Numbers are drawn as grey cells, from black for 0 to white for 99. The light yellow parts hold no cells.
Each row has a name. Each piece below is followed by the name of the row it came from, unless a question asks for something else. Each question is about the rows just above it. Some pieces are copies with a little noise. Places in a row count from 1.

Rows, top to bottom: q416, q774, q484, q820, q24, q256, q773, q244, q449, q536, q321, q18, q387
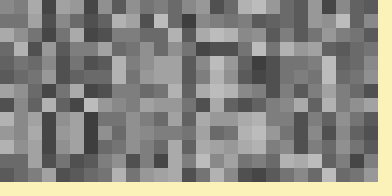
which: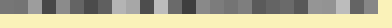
q774
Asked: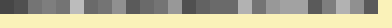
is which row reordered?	q256
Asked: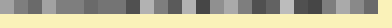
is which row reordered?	q773
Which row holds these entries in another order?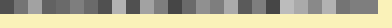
q773
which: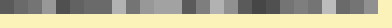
q256
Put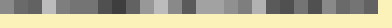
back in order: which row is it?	q24
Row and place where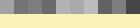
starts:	q18, 17

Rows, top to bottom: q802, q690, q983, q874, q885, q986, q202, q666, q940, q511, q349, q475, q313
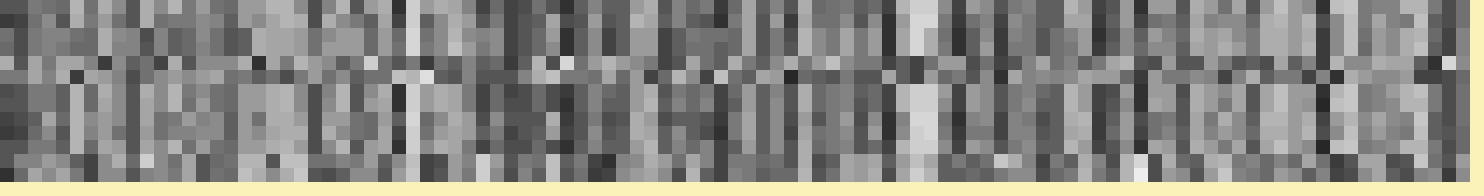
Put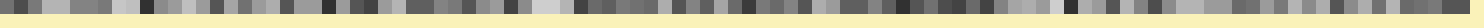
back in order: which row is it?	q802
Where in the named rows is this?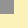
q666, 94
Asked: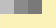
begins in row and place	q885, 60
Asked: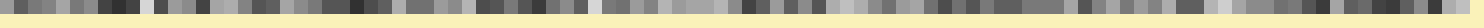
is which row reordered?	q690
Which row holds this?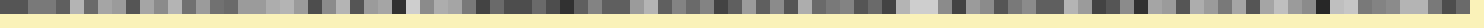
q349

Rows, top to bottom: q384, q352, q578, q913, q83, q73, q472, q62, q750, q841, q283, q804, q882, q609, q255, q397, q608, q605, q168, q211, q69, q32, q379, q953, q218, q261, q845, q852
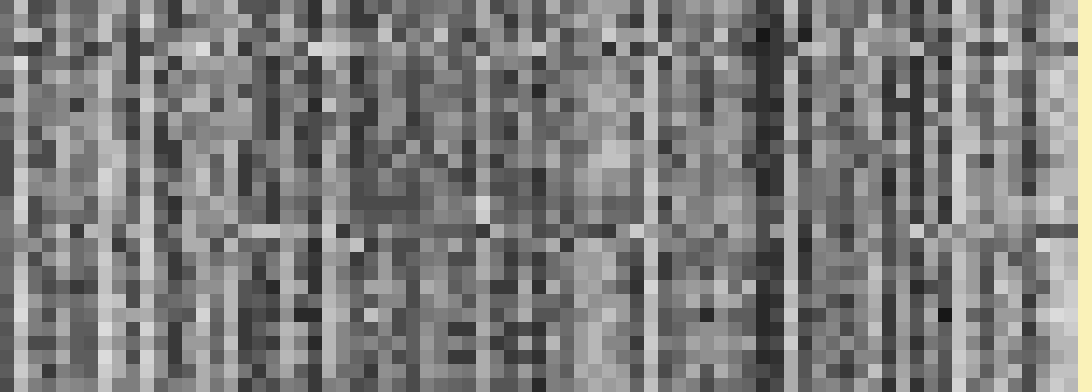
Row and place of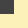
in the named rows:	q62, 68
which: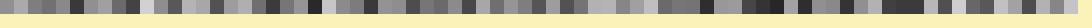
q62
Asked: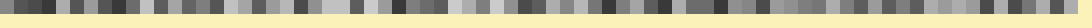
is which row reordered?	q845
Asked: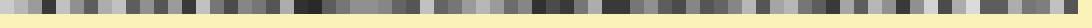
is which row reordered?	q953

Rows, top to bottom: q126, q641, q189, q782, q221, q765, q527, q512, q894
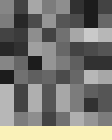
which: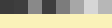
q189
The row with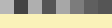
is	q527
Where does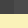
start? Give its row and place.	q782, 6
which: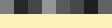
q641
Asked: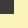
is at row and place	q189, 2

